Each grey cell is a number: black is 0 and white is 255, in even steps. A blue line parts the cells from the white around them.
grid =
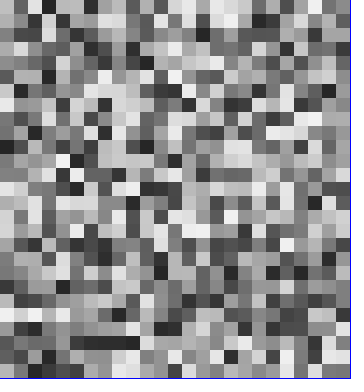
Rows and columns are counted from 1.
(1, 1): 191
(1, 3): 227
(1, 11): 177
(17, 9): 207
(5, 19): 124
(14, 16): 216
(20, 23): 114
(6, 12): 94
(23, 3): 241
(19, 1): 124
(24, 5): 147
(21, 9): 195
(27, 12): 147
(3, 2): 73
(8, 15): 217
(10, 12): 165
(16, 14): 223
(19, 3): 174
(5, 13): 165
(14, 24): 80
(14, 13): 72
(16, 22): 129
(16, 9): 233
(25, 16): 136
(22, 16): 54
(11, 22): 65
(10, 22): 215
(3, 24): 165
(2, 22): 216
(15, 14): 196
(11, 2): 79
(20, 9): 225
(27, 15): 153
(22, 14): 51
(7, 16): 209
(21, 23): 156
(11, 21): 160

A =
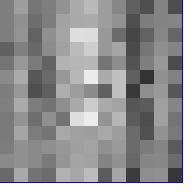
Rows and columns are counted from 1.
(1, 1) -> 127
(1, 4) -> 127
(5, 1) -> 116
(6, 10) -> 96
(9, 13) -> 116
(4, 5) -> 161
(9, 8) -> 148
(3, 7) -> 221
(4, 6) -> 187
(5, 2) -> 152
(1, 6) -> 170
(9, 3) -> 110
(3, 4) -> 143
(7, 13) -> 87
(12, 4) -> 122
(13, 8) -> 92
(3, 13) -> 102
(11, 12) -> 133
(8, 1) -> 128
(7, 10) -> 57
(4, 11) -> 118
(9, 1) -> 121
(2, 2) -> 144
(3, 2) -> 147
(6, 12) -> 145
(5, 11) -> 127
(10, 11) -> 81
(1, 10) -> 95
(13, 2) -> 169
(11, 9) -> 154
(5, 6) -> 181
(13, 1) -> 105
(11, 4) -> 143
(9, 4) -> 143
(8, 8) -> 171
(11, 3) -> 137
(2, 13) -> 133

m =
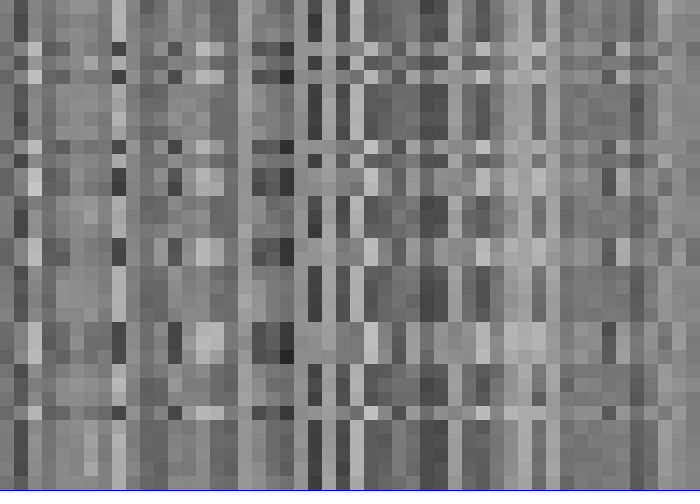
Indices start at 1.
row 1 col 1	127
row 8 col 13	135
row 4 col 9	68
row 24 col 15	177
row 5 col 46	94
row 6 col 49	141
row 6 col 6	130
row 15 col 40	161
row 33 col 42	114
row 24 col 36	127
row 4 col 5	102
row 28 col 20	109
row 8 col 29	111
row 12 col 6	135
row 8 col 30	108
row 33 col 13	132
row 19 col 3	186
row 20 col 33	160
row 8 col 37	152
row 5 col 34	94
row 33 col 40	160
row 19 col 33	138
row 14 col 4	97
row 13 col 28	132
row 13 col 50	117
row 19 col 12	149
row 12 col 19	124
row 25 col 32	143
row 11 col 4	103
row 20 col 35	86
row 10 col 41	110
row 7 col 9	169
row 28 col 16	107
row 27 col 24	159
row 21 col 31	73
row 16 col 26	174
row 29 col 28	93
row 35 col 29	109
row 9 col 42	126

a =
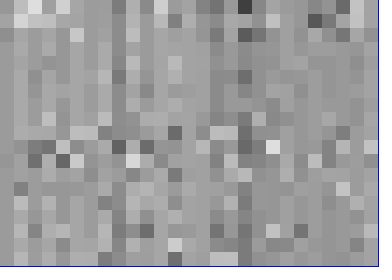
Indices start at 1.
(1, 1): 151
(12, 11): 172
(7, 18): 134
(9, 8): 187
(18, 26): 133
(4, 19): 148
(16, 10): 173
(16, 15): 161
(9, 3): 156
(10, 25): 126
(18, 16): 139
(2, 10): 179
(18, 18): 123
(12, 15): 161
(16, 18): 133
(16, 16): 139
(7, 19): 145
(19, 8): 125
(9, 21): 144
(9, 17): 142
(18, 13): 204
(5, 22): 163
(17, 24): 149
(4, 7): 156
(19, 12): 166
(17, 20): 193
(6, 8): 182
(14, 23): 157
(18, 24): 149
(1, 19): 135
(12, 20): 143
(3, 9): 140
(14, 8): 170
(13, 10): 135
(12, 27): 144
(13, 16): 145
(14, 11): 180
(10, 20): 145
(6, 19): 145

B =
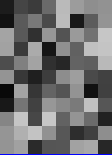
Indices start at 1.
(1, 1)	28
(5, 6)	99
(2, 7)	92
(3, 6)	154
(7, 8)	64
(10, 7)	64
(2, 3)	121
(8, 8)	86
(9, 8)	33
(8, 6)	122
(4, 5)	144
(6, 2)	56
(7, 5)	84
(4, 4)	21
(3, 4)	151
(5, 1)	77
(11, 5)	86
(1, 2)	69
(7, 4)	100
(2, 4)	74
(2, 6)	24
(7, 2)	163
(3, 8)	198
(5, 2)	128
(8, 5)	136
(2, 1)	18
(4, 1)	162

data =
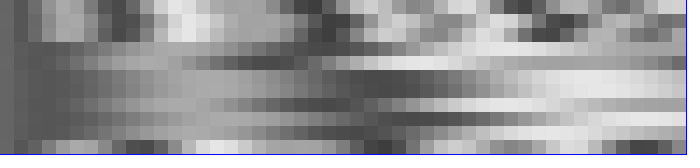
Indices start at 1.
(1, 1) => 101
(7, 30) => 80
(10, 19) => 138
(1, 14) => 221
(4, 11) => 160
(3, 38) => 113
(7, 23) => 108
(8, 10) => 149
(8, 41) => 205
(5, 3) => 86
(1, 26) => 189
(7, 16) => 171
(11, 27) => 68
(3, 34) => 196
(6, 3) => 88
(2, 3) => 104
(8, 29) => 129
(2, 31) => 161
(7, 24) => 97
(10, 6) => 96
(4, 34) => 217
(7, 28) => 73
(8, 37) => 230
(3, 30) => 166
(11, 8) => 137
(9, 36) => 121
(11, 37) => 133
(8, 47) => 163
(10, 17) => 160
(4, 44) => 175
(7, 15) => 170
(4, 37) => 230
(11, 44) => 141
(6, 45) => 222
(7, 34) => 129
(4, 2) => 91
